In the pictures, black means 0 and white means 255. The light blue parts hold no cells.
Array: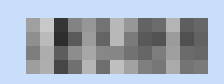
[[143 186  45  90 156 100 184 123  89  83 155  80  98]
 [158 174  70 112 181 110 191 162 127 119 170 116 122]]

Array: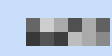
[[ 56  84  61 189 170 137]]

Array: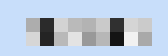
[[214  36 185 227 153 183  20 241 169]]

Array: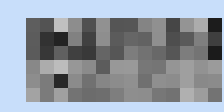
[[ 92  50  35 129  65 142  91 102  98 143  78  90 127  63]
 [136 172 188 151 139  92 152 153 119 117 149 159 146 155]
 [163 123 160 115 108 110 126 142 141 119 114 176 157 115]]

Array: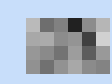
[[168 171 140 148  64 209]
 [145 113 146 168 139 131]]

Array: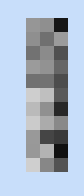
[[143 112 155]
 [155 146 102]
 [206 191  89]
 [203 171 137]
 [152 179  17]]

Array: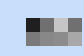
[[122 136 140 168]]

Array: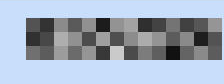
[[ 49  72 174 145  76 159  79 140 172 148  92 138  30  83]]

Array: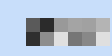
[[ 47 141 224 118 136 223]]
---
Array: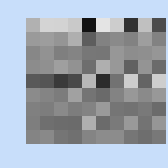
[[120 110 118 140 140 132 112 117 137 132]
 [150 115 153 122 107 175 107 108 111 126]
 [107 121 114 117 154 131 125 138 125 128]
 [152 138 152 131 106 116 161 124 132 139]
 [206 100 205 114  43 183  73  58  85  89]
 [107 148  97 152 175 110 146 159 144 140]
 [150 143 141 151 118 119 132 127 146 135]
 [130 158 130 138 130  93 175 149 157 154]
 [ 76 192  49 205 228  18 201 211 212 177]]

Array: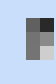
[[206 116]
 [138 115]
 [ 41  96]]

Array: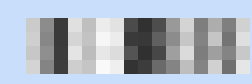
[[230 112 209 132 190 132 106  60  51 239 249 197 206  61 132 212]
 [200 132 159 125 219 159  71  48  84 220 231 188 228  60 143 199]
 [223 116 197 131 198 140  96  56  58 236 246 195 213  58 135 207]
 [209 127 173 126 212 153  77  49  75 226 236 191 224  58 140 203]]

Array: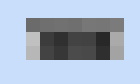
[[163  47  73  75  55  67 183]
 [170  40  66  67  48  60 192]
 [123 118 119 111 113 111 107]]

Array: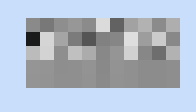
[[142 140 140 144 146 138 146 143 143 147 148]
 [142 140 140 144 147 137 147 143 142 148 149]
 [178 110 135 209 149 136 172 192 142 211 187]
 [136 203 157 222 134 129  85 123 165 213  26]
 [174 139 178 162  98 219 139 151 142 120 138]]

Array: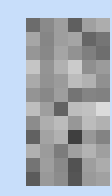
[[161 154  85 140 153  91]
 [172 158  82 137 158 116]
 [159 179 160 124 155 176]
 [131 152  63 177 163  97]
 [177 188 151 187 174 140]
 [219 193 189  98 158 190]
 [129 132 116 158 136 148]
 [144 177 188 155 146 170]
 [155 143 203 177 148 197]
 [110 127 146 165 136 150]
 [117 102 165 158 134 166]
 [173 160  95 158 138 108]]
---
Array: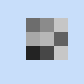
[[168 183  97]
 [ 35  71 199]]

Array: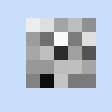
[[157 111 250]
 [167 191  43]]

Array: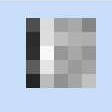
[[ 43 222 190]
 [ 46 248 150]]

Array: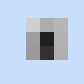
[[157  32 177]
 [154  50 175]]

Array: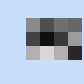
[[ 66  16  57]
 [176 215 177]]

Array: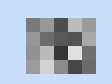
[[151 108  89]
 [146 186  53]]
